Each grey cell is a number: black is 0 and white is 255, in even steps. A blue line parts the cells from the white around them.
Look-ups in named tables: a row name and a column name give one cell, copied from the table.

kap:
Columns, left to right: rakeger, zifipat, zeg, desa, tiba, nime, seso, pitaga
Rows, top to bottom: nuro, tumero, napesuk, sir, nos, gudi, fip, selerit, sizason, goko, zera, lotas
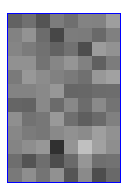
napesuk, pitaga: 146
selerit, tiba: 111
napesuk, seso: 156
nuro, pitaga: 158
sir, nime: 129
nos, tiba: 122
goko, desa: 48
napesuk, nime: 77
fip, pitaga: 115
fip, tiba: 136
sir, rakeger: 145
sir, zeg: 115
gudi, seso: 108
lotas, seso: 77
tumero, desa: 71
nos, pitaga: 161
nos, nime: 112
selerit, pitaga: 128
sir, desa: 134
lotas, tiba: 85

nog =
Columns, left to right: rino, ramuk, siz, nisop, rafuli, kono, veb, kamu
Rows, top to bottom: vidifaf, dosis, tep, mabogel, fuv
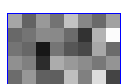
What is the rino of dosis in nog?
104
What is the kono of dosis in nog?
50
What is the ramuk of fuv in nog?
151
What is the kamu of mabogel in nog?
148
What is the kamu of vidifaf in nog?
161
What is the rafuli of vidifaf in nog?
195
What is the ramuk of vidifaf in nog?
99
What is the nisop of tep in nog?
117
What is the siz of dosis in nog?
138
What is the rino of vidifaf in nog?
166
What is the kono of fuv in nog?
128
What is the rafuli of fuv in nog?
191
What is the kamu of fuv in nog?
68
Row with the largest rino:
vidifaf

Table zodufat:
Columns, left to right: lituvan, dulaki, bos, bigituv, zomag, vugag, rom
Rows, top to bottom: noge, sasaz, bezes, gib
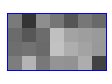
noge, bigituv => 118
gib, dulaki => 180
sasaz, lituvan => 107
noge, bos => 142
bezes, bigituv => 194
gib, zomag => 146
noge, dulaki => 52
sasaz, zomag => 163
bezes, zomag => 174
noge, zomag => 85
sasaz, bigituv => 192
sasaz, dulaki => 87
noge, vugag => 119
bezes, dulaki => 114
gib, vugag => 173

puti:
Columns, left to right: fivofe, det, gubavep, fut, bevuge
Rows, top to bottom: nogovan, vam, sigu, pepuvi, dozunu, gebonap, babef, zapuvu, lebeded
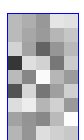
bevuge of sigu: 185
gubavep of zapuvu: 136
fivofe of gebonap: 83
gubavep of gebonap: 118
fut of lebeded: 208
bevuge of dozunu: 155
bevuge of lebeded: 200
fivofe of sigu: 211
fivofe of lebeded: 181
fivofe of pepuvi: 54
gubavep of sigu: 99
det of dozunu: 134
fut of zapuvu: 186
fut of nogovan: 229
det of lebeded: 149
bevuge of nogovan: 225
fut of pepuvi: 119
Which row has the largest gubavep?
dozunu

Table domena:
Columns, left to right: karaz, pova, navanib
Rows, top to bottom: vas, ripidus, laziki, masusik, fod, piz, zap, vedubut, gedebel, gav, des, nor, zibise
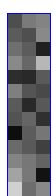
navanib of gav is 64
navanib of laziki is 32
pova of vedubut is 101
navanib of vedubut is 48
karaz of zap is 90
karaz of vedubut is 83

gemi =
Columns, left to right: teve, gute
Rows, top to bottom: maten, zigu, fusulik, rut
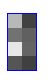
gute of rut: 64
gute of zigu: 96
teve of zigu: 114
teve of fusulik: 231
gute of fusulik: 100
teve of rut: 85
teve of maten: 184
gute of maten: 65
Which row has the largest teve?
fusulik

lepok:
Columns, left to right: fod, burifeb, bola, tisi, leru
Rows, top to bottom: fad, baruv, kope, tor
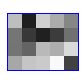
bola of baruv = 32
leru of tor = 65
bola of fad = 207
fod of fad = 190
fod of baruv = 117
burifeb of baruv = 56
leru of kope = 218
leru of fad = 134
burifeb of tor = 197
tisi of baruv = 60
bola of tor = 202
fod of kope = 116
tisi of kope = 174
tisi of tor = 249
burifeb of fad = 30
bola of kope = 185
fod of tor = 167
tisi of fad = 172
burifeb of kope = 100
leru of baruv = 112

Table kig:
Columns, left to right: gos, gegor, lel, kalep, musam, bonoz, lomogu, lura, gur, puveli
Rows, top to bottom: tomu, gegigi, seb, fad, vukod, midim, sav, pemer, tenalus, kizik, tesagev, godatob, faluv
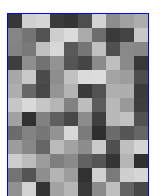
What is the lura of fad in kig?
191
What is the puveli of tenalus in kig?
102
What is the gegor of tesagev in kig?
188
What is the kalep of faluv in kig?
163
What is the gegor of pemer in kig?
49
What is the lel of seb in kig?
192

